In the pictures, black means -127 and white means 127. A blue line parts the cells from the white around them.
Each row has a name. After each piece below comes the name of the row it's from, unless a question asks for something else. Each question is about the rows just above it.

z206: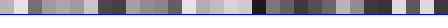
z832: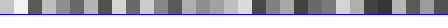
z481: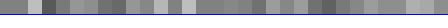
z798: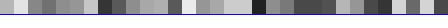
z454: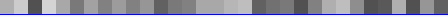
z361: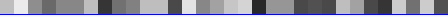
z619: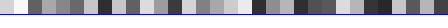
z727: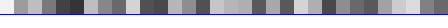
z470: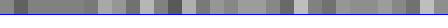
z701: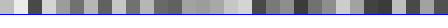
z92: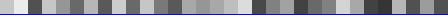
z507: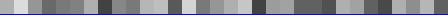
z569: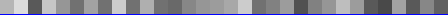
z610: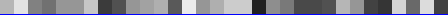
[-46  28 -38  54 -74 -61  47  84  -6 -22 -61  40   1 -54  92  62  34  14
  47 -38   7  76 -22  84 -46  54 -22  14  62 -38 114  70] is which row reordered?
z832
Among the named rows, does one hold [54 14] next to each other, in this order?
yes
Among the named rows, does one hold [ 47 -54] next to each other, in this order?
yes
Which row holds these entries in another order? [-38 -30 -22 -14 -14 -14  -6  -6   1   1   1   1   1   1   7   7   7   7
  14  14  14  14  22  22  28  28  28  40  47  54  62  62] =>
z481
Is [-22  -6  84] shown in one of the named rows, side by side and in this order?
yes
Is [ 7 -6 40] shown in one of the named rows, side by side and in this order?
no

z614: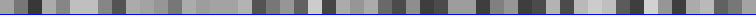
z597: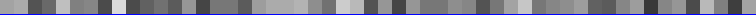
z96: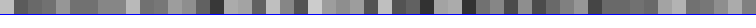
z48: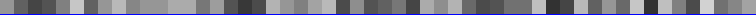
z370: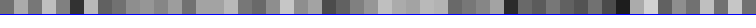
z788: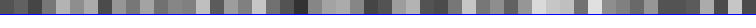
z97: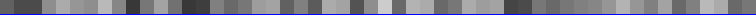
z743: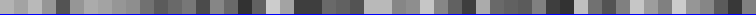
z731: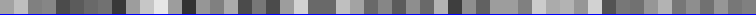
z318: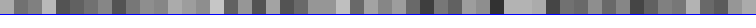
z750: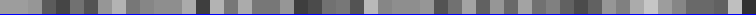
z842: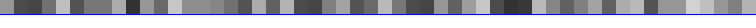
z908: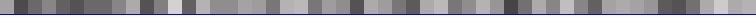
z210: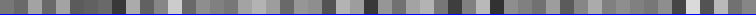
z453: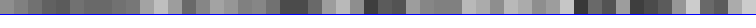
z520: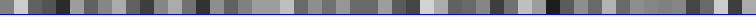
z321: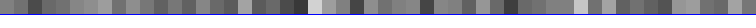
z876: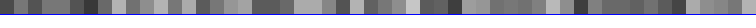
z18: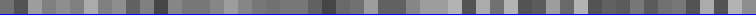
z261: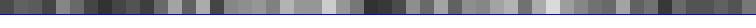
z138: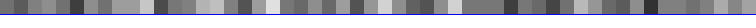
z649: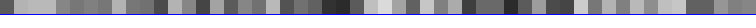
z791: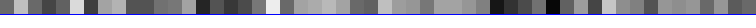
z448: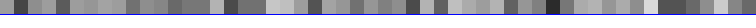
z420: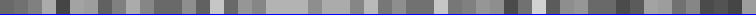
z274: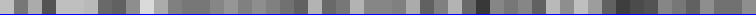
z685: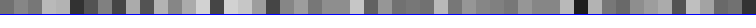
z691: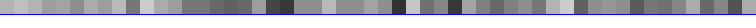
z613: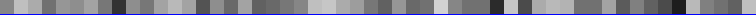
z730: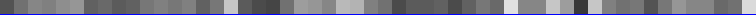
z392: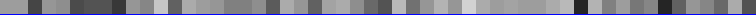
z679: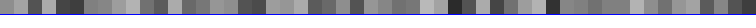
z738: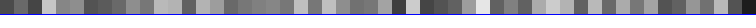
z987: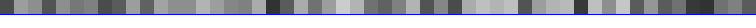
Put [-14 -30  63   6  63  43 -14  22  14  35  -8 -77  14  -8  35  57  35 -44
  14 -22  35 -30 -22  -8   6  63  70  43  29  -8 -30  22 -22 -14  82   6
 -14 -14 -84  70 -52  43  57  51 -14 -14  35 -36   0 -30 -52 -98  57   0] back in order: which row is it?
z613
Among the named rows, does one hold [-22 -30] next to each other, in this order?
yes
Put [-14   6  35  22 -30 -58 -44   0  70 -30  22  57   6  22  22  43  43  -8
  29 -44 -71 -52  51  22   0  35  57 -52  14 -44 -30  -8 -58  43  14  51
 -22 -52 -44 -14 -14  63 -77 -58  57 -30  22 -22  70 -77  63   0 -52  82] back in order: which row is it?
z48
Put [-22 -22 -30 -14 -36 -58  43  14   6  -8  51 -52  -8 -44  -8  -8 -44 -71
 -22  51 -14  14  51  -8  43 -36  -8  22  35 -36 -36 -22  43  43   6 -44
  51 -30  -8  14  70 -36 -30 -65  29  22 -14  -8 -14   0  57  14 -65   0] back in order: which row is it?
z876

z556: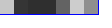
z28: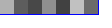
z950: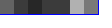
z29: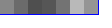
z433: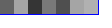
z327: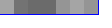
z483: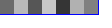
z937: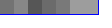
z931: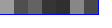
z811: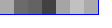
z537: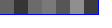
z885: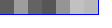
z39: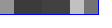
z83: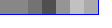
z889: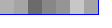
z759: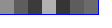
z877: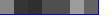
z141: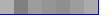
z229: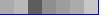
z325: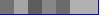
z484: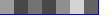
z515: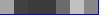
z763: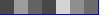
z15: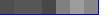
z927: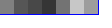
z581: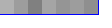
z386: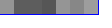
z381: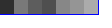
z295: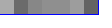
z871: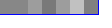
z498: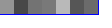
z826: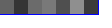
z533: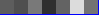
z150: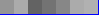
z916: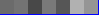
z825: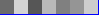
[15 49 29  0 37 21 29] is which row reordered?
z581
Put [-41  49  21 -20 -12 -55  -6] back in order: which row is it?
z916
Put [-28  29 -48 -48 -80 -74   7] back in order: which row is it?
z877
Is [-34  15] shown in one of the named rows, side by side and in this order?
yes
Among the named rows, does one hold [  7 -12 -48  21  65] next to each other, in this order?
yes
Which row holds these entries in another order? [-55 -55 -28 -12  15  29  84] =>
z484

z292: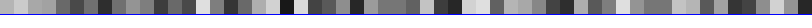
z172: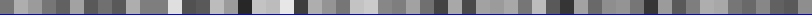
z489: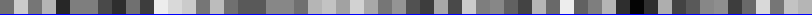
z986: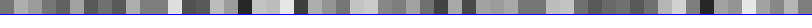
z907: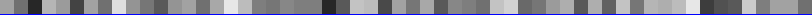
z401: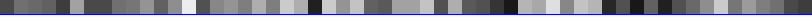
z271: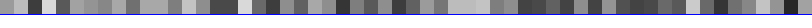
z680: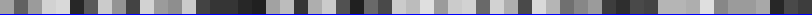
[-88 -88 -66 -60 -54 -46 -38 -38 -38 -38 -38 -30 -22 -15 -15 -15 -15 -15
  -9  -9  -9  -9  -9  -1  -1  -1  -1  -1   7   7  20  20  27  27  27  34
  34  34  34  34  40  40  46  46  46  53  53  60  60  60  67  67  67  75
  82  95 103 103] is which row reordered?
z986
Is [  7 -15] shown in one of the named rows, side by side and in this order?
yes
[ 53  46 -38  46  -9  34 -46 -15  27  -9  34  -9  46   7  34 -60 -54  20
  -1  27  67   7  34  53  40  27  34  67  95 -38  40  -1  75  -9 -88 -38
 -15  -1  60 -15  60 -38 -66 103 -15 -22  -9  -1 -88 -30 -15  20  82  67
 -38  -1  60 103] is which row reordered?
z986
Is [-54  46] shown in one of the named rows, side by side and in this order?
no

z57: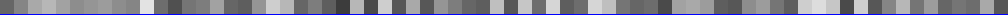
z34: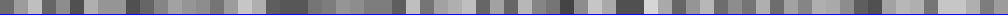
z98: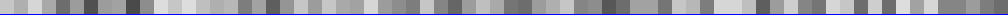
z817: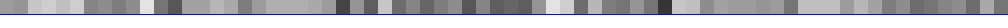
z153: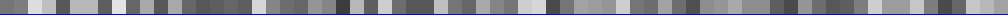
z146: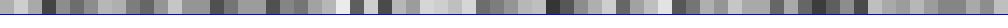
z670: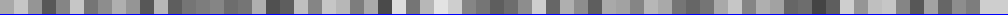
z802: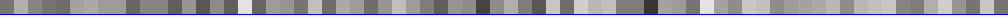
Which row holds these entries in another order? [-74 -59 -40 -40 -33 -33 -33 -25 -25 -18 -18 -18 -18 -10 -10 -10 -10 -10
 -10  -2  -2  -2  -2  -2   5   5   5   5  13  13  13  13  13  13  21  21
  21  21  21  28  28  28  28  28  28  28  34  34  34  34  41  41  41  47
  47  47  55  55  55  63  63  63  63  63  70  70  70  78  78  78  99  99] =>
z817
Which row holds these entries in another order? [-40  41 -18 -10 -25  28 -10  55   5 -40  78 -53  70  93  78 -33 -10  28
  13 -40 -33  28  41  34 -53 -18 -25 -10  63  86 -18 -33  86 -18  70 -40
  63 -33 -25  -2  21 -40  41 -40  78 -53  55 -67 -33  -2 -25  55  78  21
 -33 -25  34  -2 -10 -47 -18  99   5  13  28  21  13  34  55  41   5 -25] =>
z57
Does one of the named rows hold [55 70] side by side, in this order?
no
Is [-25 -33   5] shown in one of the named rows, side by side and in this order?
no
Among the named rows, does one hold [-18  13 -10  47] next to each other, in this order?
yes
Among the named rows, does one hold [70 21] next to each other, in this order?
yes

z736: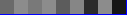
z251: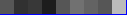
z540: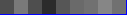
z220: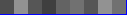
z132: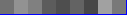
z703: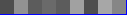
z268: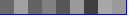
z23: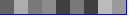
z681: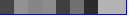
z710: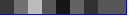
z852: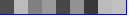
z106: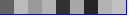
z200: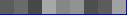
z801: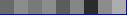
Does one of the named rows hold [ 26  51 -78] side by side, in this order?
yes
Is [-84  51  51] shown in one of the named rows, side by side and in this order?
yes
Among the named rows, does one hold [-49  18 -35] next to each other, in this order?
yes
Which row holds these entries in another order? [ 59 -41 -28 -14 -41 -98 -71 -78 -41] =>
z251
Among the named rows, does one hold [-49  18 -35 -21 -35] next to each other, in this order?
yes
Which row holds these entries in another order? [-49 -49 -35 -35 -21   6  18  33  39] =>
z703
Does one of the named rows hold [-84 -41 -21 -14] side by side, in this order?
yes

